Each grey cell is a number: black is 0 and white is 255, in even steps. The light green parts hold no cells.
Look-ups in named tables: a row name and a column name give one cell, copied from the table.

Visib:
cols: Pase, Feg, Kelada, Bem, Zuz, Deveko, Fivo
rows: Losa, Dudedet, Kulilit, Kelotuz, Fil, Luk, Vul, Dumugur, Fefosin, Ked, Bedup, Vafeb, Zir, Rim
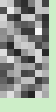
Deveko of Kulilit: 109
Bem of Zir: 123
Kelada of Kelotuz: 102
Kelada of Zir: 199
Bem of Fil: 57
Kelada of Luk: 199
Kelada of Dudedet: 167
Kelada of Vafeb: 139
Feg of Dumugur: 84
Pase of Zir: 122
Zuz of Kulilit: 209
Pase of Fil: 141
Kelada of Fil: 145
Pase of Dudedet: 80
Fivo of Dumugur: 40
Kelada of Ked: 179
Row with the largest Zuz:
Kulilit

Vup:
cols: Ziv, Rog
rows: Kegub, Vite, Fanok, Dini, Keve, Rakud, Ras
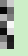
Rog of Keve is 218
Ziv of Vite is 5
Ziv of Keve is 13
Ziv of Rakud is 122
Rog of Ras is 33
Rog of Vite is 106
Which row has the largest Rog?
Dini

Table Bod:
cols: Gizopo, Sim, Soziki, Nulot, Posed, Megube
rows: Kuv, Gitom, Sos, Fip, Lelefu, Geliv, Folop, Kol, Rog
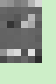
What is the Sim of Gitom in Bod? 97
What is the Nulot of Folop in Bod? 103
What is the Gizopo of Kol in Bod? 146
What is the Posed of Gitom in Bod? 99
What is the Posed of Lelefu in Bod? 101
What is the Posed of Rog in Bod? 84
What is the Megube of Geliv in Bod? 93
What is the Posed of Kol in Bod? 224
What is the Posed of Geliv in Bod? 102
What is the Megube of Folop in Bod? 99
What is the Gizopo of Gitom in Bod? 102
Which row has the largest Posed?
Kol

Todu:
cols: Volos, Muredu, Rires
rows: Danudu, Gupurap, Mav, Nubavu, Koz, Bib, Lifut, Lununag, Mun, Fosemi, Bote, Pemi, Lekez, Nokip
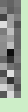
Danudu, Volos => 108
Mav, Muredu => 157
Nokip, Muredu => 217
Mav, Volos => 67
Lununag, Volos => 138
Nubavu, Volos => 221
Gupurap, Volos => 137
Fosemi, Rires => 99

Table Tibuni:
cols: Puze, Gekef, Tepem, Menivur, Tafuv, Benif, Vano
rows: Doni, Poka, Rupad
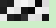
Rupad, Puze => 234
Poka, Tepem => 227
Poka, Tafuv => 7
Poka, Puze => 28
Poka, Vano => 234
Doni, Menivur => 245
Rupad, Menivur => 47
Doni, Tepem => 238
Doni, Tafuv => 230
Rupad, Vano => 21
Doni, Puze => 35
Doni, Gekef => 29
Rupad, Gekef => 32
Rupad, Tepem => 22
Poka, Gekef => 239
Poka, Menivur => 20
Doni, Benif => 11
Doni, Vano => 218
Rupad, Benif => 221
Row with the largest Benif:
Poka

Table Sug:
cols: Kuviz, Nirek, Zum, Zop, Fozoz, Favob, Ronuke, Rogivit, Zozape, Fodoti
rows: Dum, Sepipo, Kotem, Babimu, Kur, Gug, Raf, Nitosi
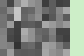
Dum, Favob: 136
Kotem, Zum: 196
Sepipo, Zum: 198
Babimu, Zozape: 135
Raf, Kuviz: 133
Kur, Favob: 105
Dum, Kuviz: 117

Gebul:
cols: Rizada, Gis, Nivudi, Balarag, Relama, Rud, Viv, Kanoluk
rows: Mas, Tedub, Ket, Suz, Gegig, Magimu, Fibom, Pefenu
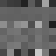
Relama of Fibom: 105
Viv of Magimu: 101
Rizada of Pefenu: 73
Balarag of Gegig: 95
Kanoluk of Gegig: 109
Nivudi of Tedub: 97
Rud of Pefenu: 201
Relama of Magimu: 95
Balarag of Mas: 33
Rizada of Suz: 142
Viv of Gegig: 104
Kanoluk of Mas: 45
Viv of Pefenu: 123
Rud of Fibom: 113
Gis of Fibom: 119
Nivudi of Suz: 140
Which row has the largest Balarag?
Suz

